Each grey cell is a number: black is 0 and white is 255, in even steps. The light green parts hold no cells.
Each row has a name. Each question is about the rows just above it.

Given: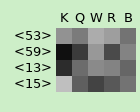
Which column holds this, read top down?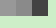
W
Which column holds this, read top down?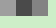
R
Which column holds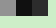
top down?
K
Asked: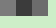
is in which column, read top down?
Q
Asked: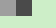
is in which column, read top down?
R

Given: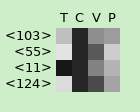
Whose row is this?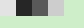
<55>
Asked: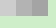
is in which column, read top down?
P
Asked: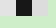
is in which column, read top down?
T
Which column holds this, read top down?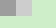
P
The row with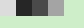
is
<124>
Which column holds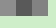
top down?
V

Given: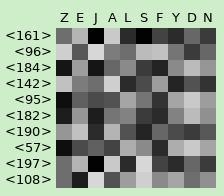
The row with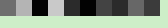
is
<161>
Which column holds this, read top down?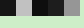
Z
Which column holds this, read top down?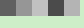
E
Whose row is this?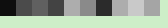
<57>
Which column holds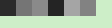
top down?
Y

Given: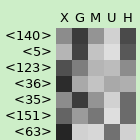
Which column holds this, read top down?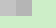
M
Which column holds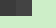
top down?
G
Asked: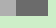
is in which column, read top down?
H
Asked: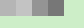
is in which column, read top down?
M
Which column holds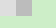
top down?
U
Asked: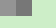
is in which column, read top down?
M

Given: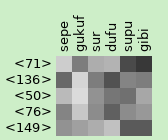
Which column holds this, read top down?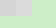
gukuf
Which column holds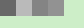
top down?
sepe
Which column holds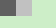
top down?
dufu
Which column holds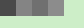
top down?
supu

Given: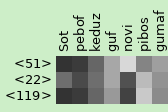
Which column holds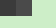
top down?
pebof
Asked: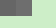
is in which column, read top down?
keduz
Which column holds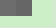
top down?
keduz
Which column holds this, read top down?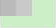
pibos
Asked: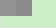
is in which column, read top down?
gumaf

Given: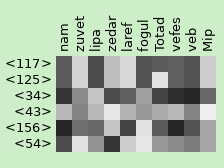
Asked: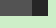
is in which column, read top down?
veb
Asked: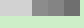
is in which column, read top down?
zuvet
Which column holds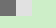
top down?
zuvet
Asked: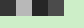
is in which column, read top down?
nam
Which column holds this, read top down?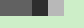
vefes

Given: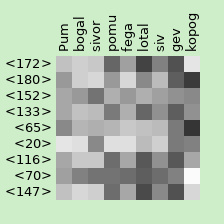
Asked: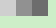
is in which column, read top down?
siv
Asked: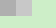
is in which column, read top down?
fega
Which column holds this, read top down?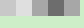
fega
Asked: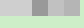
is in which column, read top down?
bogal
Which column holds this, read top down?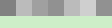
siv
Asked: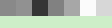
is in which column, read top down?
kopog

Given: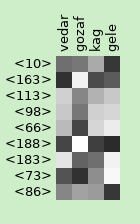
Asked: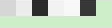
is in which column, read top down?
gele
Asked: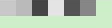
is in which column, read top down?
vedar
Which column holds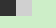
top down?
vedar
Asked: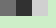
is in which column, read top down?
vedar

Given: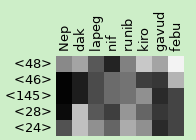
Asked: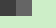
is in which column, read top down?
nif
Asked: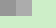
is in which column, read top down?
runib
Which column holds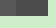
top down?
lapeg
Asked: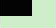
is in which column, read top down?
Nep
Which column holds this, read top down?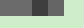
nif
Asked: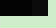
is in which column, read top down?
Nep
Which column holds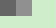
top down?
kiro

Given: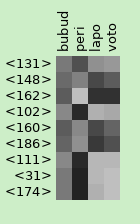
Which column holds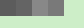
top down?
bubud
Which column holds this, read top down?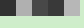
lapo

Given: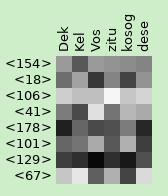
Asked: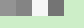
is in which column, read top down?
zitu
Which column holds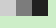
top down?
Dek
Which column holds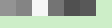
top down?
zitu

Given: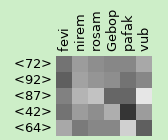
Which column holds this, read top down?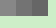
pafak
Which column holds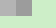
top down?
nirem
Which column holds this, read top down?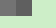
fevi
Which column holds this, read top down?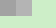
nirem

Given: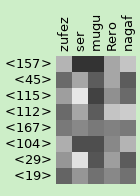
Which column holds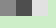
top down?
ser
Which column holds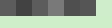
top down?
mugu
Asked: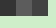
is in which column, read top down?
mugu

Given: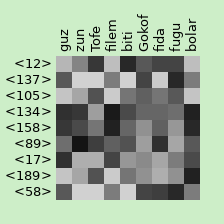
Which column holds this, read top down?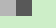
guz
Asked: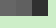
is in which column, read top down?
fida
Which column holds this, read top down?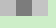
bolar

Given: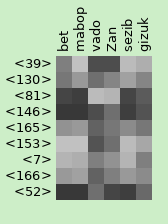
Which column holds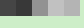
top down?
bet
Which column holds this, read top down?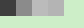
sezib
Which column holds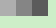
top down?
gizuk
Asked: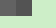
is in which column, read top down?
vado

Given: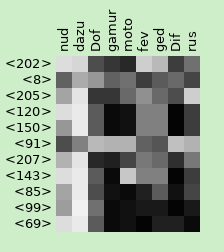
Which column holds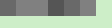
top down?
ged
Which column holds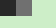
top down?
moto
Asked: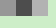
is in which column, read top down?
nud
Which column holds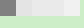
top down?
dazu
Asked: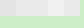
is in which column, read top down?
dazu
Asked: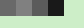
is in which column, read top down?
ged

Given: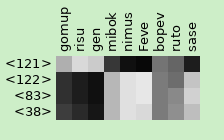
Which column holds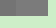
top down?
bopev
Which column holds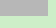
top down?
mibok
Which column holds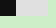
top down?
nimus
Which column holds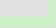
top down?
nimus
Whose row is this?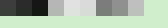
<38>

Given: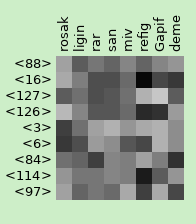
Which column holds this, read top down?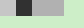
Gapif
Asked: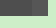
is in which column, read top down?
rar
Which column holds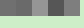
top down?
miv
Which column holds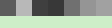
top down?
rosak
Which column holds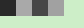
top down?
refig
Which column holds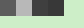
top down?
rosak
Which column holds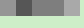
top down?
miv

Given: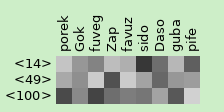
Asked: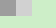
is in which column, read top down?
pife
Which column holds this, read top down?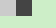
fuveg
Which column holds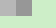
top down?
guba

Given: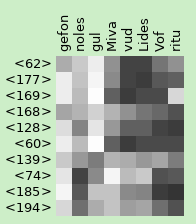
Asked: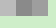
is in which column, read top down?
vud
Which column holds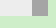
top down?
gefon
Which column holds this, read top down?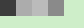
vud
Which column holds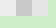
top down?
gefon
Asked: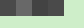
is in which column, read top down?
Vof

